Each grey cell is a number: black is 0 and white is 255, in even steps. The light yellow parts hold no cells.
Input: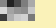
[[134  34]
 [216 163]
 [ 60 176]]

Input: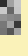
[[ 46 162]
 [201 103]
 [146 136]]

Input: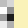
[[190 214]
 [254 142]
 [155  29]]

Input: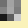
[[112 163]
 [132 167]
 [ 25  94]]

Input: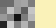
[[107 108]
 [122 195]
 [153 131]]

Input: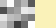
[[193 252]
 [ 79 143]
 [228 190]]

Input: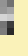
[[147 113]
 [151 163]
 [212 202]]

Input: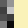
[[ 94 149]
 [ 64 196]
 [ 78  62]]

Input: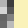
[[179  61]
 [213  88]
 [101 129]]
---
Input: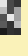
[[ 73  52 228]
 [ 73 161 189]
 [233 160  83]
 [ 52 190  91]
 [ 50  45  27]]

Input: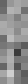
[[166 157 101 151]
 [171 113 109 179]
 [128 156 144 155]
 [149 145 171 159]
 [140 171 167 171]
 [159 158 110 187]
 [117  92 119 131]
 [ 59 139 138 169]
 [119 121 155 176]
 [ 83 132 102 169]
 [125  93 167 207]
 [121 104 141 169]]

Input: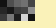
[[113  68  18  79 102]
 [ 69 141  39  25  61]
 [213  19  58 120  29]]

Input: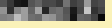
[[ 68  77  85  55  25  19  84  99  72  73  58 115  63  76 155]
 [ 50  69 147  47 132 158 100 162  36 105 113  85  26  70 197]
 [ 67   9 128 135 190 157 111 105 153 146 111  90  19 100  95]]

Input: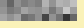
[[172 191 139 101 144 125 137 126 179 147 179]
 [199 158 148 122 133 163 149 145 162 121 150]
 [ 54 103 164 146 163 106 119 144  70 146 116]]

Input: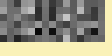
[[ 91 101 137 107  61 148 155  66 117  57  83 153  91 153  92]
 [ 56 107 159 110 110 166 190  45 112  45 107 111  92 183  93]
 [ 58 110  80 113 135 101  84  48 110  43 133 196 110  78  77]
 [148 113 124 107  68 120 111 151  98 138  85  65 107 130 138]
 [ 21 112 139  97 112 144 175   9 119  15 113 142  90 161  75]
 [107 102  46  99  35  69  85 108 118 108  73 186  93  54  94]]
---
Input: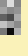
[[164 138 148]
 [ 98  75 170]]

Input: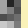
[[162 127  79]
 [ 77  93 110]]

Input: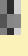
[[128  44 207]
 [ 83 134 138]]

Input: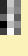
[[ 41 179 135]
 [105 226  93]]

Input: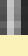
[[ 81 192 132]
 [ 76 191 125]]

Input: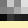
[[128 134 169]
 [ 10  54  34]]

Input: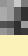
[[169 156  94]
 [170 156  95]]

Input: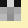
[[169 151 169]
 [185 142 185]]
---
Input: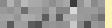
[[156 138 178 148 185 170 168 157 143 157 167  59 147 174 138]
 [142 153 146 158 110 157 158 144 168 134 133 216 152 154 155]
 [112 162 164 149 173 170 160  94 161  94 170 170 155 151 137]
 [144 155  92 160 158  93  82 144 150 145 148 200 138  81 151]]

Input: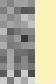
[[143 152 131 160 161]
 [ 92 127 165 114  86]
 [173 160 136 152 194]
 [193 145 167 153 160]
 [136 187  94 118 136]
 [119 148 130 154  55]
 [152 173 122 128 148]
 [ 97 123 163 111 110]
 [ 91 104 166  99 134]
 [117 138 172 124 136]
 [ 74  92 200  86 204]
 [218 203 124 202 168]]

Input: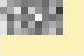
[[138 220 159 143 122 128 136 108 162]
 [ 60 145 169 226  99 206 149 123 183]
 [129 202  99 153 133 125 244 125 112]
 [148 231 136 200 102 174  90 145 171]
 [118 226 125 180 164 140 110 158 194]]

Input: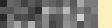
[[122  37 102  95  66  90  73 110  99  85 122  89 168 122]
 [129  89  86 105 111  71  45 179 139 120 184 102 126 102]
 [108  40 120  72  78  64  87 137  83  89 135 117 208 113]
 [105  70 125 163 102 175  98 135  71  87 145 130  84 118]]

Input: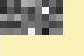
[[ 69  55 121  68 173 162 136  71 110]
 [ 49  42  88  61  97  63 119 250  74]
 [152 160 126 166 120  85 109  71 128]
 [ 83  67  60  58 112 117 108 100  72]
 [131 126 120 132 111 238 112  28 128]]

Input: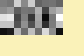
[[100 126 118 208 137 204  99 112 115]
 [182 141 155  94 118 114 177  68 158]
 [254 224 232  69 128  55 166  11 121]
 [196 195 195  82 144  81 160  46 124]
 [ 15  17  29 184 108 190 110 218 141]]
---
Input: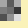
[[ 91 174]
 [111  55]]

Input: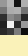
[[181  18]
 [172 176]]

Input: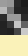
[[151  41]
 [119  36]]

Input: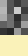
[[ 86  57]
 [ 83 203]]

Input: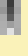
[[ 60 167]
 [ 76 160]]

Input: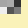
[[170  49]
 [ 84 123]]

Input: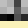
[[173  66]
 [191  94]]

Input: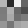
[[ 41 239]
 [177 103]]

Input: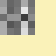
[[102 113]
 [ 97 120]]
